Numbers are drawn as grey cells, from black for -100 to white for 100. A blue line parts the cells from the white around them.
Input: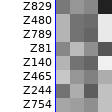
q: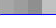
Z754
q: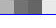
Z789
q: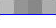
Z465

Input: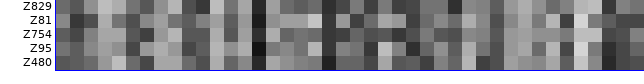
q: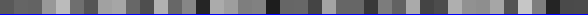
Z480
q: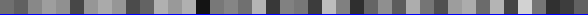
Z95
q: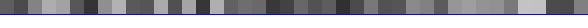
Z754

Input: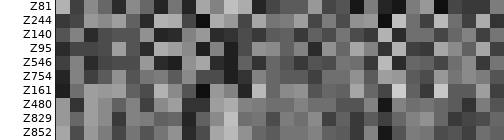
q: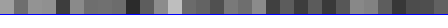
Z829
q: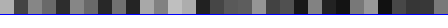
Z81
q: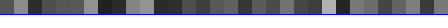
Z140

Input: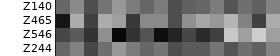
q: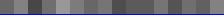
Z244
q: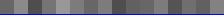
Z140
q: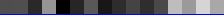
Z546

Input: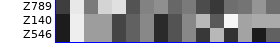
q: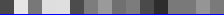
Z789

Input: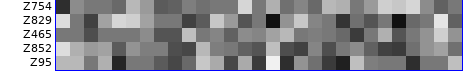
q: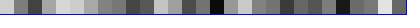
Z829
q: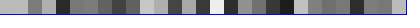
Z95
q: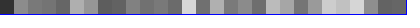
Z754
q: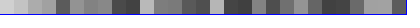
Z852

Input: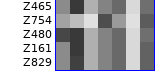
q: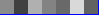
Z829
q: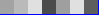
Z754
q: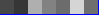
Z480
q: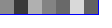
Z161

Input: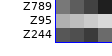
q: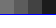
Z789
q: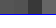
Z244

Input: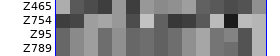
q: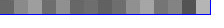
Z95
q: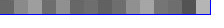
Z789

